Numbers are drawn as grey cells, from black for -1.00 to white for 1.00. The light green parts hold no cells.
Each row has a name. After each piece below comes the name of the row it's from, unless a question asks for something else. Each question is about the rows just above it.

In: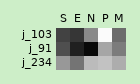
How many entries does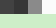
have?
4
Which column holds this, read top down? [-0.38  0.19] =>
S
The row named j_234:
[ 0.19 -0.09  0.47  0.52  0.36]

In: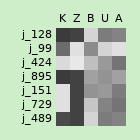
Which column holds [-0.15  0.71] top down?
K
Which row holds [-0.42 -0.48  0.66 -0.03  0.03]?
j_489

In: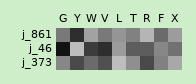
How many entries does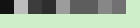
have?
9
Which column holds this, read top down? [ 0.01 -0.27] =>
T
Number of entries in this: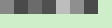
7
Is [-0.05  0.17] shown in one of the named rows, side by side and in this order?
yes
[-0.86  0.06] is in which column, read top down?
G
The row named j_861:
[-0.05 -0.64  0.27 -0.05  0.17  0.01  0.42 -0.16  0.22]
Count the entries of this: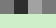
4

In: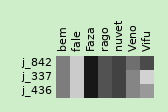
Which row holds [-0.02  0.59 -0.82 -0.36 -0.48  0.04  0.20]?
j_436
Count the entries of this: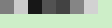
7
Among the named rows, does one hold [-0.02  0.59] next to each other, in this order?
yes
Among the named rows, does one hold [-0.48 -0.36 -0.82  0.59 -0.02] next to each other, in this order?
no

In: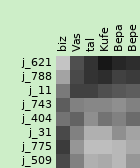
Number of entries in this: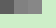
3
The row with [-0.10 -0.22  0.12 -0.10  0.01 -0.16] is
j_404

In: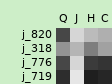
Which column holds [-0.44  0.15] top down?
Q
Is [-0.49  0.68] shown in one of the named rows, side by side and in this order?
no
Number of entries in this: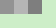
3

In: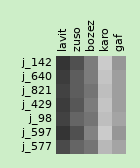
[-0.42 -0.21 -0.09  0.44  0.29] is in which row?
j_577
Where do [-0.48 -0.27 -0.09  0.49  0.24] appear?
j_821
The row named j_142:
[-0.59 -0.37 -0.03  0.59  0.18]

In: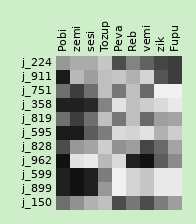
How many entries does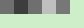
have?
5
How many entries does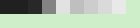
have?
9
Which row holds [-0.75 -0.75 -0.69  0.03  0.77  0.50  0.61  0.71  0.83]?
j_358
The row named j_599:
[-0.75 -0.86 -0.75 -0.02  0.89  0.66  0.55  0.83  0.83]

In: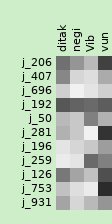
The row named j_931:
[0.29 0.68 0.45 0.17]
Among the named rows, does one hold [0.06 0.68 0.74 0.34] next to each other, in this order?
yes
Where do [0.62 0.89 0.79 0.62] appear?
j_696
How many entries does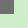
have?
1
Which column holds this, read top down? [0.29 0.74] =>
negi
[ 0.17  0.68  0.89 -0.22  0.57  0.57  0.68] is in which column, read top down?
negi
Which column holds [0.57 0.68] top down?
negi

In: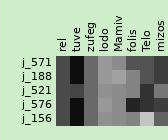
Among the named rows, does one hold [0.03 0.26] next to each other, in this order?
no
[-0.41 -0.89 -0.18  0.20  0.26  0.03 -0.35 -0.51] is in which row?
j_188

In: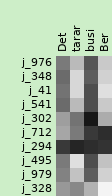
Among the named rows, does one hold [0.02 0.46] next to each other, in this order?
no
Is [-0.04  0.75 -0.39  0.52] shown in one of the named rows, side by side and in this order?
yes
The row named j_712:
[ 0.30 -0.04 -0.55 -0.65]
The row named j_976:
[-0.04  0.46 -0.33  0.58]
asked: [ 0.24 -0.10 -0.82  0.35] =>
j_302
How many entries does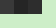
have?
3

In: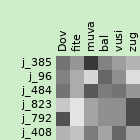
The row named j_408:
[ 0.41  0.52 -0.03  0.29 -0.20  0.29]
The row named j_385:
[-0.09  0.18 -0.56  0.02  0.24  0.41]

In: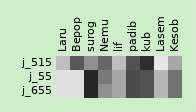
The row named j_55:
[ 0.75  0.75 -0.70 -0.04  0.31 -0.42 -0.36  0.43 -0.10]
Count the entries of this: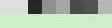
8
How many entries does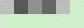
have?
5

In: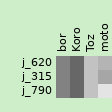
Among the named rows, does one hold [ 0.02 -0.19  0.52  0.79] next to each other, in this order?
yes
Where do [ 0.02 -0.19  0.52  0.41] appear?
j_620
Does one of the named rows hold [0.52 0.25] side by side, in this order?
no

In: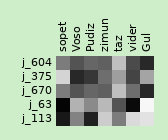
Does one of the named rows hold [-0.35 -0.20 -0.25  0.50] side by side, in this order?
yes
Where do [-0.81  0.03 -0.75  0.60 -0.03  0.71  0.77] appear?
j_113
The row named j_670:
[-0.03 -0.35 -0.20 -0.25  0.50 -0.14 -0.69]
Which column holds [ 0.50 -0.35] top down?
taz
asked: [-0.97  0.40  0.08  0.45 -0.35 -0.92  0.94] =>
j_63
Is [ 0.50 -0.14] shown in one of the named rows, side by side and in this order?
yes

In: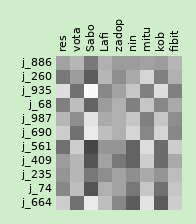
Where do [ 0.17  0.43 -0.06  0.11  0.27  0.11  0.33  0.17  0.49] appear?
j_235
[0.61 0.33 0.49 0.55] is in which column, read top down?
fibit
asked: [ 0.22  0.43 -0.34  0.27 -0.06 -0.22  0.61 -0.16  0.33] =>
j_409
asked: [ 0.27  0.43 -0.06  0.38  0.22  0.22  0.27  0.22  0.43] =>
j_886

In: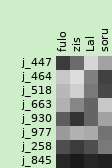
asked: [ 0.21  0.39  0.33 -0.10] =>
j_977
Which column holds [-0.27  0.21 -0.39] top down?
fulo
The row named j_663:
[ 0.39  0.05 -0.21  0.56]
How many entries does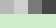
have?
4
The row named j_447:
[-0.54 -0.16  0.68  0.27]
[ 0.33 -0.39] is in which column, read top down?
Lal
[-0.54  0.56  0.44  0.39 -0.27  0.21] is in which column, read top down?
fulo

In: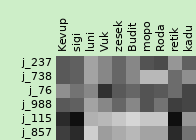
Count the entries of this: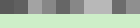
10
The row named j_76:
[ 0.12 -0.10  0.06 -0.62 -0.30 -0.20 -0.35 -0.30 -0.15 -0.46]
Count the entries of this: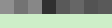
8
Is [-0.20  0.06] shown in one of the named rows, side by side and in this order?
yes
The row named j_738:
[-0.30 -0.25  0.28  0.06 -0.20  0.06  0.44  0.44 -0.15  0.12]
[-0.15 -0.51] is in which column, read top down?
retik

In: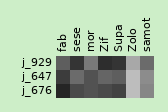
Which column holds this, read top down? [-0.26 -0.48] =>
Supa
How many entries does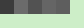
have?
5
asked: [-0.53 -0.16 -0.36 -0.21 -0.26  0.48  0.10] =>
j_647
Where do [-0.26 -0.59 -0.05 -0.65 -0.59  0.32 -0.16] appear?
j_929
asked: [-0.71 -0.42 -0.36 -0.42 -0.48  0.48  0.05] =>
j_676

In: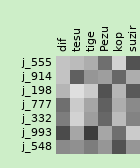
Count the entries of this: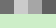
4
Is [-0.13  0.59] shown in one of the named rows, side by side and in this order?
yes
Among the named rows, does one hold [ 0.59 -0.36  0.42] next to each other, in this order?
yes
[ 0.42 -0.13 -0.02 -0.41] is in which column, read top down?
dif
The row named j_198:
[ 0.42  0.75  0.59 -0.36  0.42 -0.30]
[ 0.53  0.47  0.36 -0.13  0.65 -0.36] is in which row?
j_555
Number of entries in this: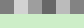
6

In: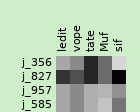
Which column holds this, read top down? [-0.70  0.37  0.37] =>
tate
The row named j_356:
[ 0.31  0.08 -0.70 -0.15  0.68]
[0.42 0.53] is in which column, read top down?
Muf
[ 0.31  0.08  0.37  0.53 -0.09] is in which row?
j_585

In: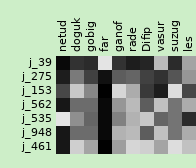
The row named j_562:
[-0.82 -0.15 -0.15 -0.93  0.18  0.46 -0.27  0.51 -0.09  0.35]
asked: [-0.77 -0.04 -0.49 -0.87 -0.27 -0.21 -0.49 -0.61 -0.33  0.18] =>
j_275
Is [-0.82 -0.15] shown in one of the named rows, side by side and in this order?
yes
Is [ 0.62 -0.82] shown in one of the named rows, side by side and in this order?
no
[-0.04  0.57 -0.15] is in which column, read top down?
doguk

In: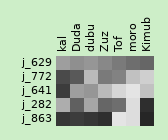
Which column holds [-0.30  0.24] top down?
Duda
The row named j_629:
[ 0.24  0.12  0.18  0.07 -0.04 -0.14 -0.20]

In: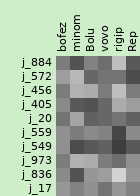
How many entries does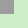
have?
1
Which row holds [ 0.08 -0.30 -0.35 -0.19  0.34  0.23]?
j_405
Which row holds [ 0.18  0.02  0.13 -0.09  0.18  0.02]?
j_17
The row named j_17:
[ 0.18  0.02  0.13 -0.09  0.18  0.02]
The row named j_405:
[ 0.08 -0.30 -0.35 -0.19  0.34  0.23]
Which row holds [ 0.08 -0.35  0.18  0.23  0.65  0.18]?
j_836

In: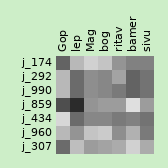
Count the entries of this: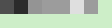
7
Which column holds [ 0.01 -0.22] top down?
bamer

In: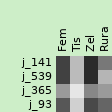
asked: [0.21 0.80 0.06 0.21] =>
j_365
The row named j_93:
[-0.32  0.63 -0.43 -0.21]
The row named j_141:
[-0.49  0.47 -0.67 -0.06]
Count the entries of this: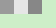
3
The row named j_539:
[-0.49  0.47 -0.67  0.42]

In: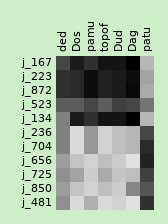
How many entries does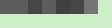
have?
7
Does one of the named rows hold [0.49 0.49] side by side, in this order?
no
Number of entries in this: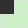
1
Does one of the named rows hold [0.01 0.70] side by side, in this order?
yes
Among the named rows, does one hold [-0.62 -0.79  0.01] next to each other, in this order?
no
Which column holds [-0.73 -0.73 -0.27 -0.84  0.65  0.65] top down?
topof
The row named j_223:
[-0.62 -0.67 -0.89 -0.73 -0.79 -0.89  0.28]

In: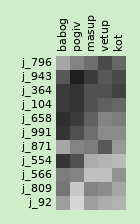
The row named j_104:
[-0.54 -0.59 -0.37 -0.25 -0.19]
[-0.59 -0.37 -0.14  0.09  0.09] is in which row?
j_991
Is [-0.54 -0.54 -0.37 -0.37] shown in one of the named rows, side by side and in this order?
no
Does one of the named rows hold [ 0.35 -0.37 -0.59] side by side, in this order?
no

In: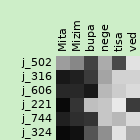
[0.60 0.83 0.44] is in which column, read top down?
tisa
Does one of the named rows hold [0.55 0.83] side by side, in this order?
yes
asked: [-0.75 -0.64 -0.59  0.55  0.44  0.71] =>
j_744
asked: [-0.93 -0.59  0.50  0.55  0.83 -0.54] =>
j_221
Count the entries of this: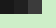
3

